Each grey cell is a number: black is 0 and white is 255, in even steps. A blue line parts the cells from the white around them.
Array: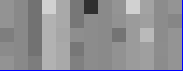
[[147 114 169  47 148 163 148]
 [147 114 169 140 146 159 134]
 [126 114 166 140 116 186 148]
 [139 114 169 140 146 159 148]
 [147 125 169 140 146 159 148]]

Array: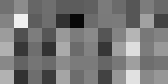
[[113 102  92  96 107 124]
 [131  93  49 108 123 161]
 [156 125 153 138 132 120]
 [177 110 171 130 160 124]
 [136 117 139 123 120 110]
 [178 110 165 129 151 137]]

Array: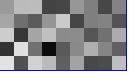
[[154 188  70 127 131]
 [166  91 202 127  83]
 [205 165 139  86 172]
 [ 50 112  90 175  97]
 [226 210  95  72 190]]

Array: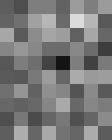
[[ 93 126  98 126]
 [ 99 161 106 182]
 [167 140 157 167]
 [134 136 107 108]
 [ 87 110  20  65]
 [ 90 121 102 154]
 [112  98 134 138]
 [103 104 169 135]
 [ 79  75 121 101]
 [ 94 102 115 172]]

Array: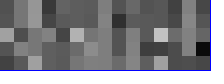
[[ 81 150  99  91  83  83  65  71]
 [ 84 151  90  89  48  89  72  85]
 [161 119  69 117  83  89 108 101]
 [ 84 119  91 140  83  62  76  11]
 [ 66 160  90 127 107  94  76  71]]

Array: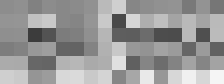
[[141 129 136 145 207 141 147 147]
 [148 193 136 149  73 174 164 163]
 [143  60 124 144  94 108  76  79]
 [125 152 100 131 200 147 155 155]
 [171 103 179 170 224 133 131 133]
 [207 149 216 201 134 233 215 215]]

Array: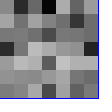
[[137 104 172 156]
 [164 162 111 109]
 [120 112 120 109]
 [ 43 187 152  35]
 [155 176 193 176]
 [146 138 166 108]
 [124 168 161 121]]

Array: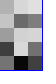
[[178 224]
 [196 126]
 [157 213]
 [ 62 113]
 [116  64]]

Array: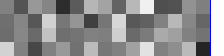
[[129 152  45 182  99 240  82 127]
 [111  87 119  64 215  97 184 102]
 [109 106 111 129 206 123 160 115]
 [210  71 153 187 129 226 142  36]]
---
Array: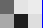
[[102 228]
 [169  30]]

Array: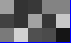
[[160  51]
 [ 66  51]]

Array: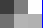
[[ 60 126]
 [113 180]]

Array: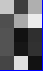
[[200  61]
 [ 79 169]]

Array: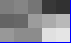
[[126 133]
 [100 103]]

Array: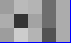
[[157 186]
 [173  53]]
